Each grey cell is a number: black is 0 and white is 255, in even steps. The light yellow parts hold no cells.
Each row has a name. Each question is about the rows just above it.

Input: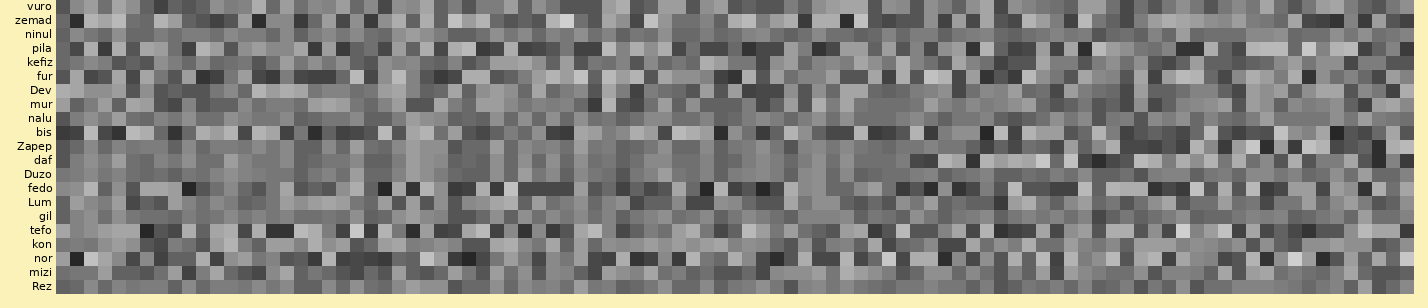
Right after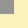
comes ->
[112]
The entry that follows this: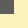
[59]
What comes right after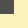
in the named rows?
[193]
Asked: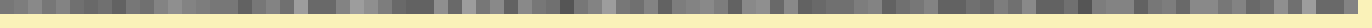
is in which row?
Duzo
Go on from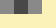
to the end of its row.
[ 66  98  98 173  66 143 157 119 131  85  92  59 179  66  72  66  59 105
  98 193 157  59  39  72 119 157 125  72 137 119 157  72  66 173  52  66
 137  59 179 119 105 173 137  72  46  85 173  72  72 179  72 105 199  72
 173 173  46 137  72 143  85 173  98 185  66 179 125 143 185  85 165 179
  66 165 137 131  72  85 179  52 143 207 157  46  85 157  98 165 105 199]

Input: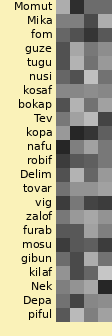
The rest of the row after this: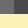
[173 114]
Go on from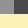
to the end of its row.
[102 198]

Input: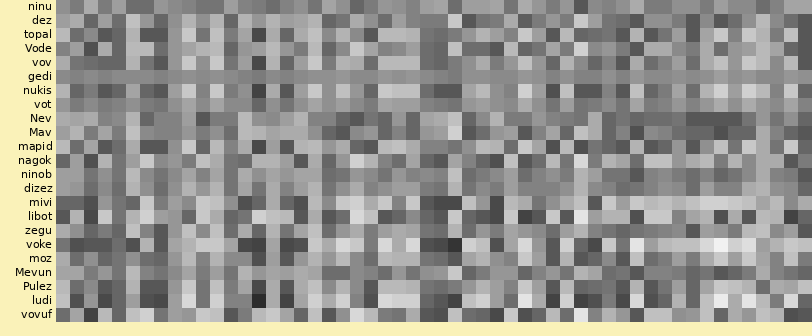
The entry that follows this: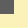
[123]
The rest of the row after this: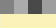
[ 87 179 185 150 171 102  87 185 192 171 130 130 116 144 185 179 109 200
 164  80 185  80 116 102  87 179  87 102 150  87 144 192 116 200 171 116
 200 102]

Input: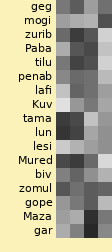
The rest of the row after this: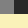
[136]
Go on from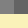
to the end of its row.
[144 178]

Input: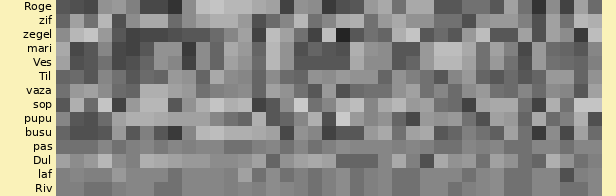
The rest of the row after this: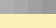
[153 140 140 146 161 101 146 161 169 161 101 101 101 134 169 128  80 169
 146 153 113 161 146 113 101 175 146 113 128]
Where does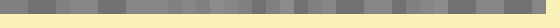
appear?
Riv
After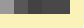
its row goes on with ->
[ 80  87  87 107 134 161  66 189 161 113  66 189  36  87 113 101 175 196
  87 107  87 153 189  87  87 161  80 161 140  58 189]
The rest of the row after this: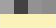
[ 58  80  87 153 169 113 169 169  87  87 113 113  87 161 113  51 140  66
 161 107]
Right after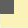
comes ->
[161]
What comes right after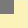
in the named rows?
[134]
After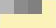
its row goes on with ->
[175 169 161 153 153 140 140 146 161 101 146 161 169 161 101 101 101 134
 169 128  80 169 146 153 113 161 146 113 101 175 146 113 128]

